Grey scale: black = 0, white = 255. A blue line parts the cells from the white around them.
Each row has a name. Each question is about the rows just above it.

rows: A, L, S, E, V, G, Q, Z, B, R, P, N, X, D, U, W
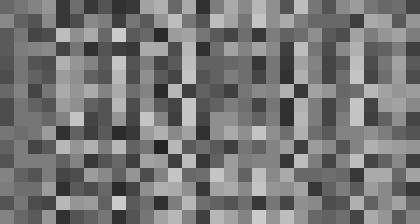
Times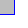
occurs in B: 0
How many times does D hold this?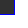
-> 1

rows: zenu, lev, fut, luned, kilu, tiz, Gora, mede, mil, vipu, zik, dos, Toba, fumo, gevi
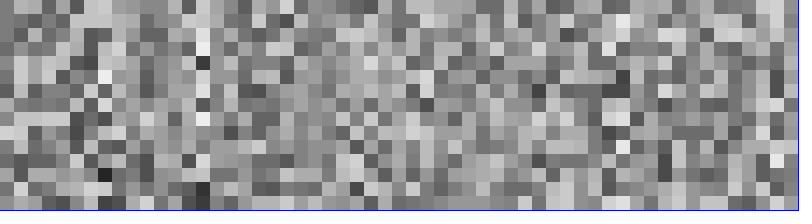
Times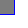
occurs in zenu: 2
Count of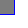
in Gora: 5

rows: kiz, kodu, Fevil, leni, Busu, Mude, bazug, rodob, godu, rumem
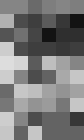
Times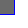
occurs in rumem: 0
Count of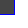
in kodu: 0
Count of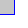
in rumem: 2
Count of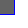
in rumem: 4
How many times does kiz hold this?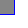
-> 3
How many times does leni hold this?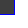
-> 3

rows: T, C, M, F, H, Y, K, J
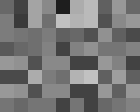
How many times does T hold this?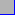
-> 0
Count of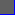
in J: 0
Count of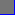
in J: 5
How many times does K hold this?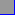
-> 3

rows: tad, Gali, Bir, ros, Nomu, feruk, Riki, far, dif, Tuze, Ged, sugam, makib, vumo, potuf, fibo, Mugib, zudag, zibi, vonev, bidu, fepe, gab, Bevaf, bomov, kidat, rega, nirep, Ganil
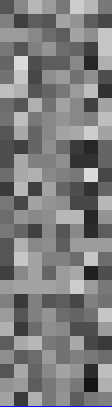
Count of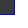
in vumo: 1
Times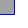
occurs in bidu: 3
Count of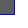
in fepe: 1
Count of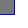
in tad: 2
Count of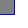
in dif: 1

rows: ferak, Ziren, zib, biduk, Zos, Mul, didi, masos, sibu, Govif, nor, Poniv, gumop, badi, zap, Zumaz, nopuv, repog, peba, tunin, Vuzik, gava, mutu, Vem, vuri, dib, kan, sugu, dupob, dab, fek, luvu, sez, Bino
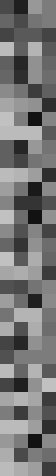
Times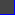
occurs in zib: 2
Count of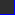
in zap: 0
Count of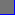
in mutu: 2
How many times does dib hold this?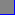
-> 0
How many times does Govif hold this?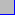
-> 3
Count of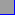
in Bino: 1

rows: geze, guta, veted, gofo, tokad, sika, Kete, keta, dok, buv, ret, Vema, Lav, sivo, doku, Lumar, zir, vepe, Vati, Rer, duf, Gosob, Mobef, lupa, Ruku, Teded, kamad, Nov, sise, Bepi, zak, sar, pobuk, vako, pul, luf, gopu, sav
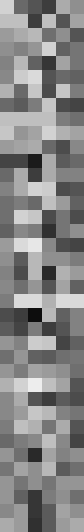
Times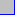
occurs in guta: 3
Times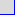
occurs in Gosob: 4
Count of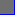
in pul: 0
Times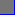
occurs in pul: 2
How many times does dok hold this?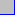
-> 4
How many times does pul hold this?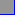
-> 3

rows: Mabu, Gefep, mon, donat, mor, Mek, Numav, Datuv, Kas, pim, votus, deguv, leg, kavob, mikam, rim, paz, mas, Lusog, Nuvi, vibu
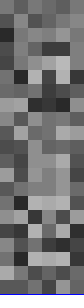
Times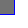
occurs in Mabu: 0
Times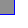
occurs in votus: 1
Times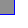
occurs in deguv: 2

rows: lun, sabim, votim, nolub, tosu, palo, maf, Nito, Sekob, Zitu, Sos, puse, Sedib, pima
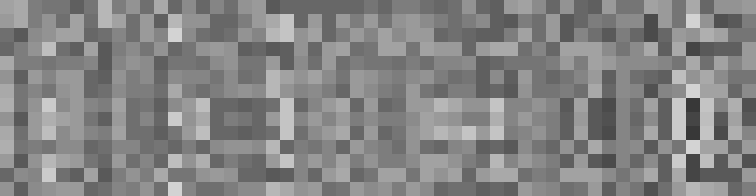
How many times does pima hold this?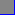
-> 4
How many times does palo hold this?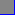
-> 5
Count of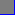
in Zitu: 3
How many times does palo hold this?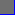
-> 3

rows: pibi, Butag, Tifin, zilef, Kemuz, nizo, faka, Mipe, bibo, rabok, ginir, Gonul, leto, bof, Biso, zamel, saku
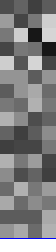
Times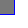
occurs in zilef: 1
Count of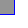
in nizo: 3
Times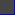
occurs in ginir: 2
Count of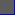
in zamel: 3
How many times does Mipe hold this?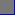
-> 2

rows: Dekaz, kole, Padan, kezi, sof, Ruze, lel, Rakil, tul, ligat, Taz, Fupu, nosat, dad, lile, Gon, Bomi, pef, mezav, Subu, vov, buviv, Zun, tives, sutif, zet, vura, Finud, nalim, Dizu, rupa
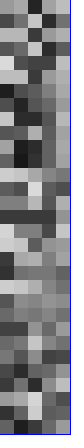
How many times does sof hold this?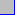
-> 1
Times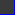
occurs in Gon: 4
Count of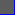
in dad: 2

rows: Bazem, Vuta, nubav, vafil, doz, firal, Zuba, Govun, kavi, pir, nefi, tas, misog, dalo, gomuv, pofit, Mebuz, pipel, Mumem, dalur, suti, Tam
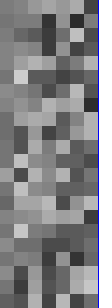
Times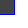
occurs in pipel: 0
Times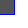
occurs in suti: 1

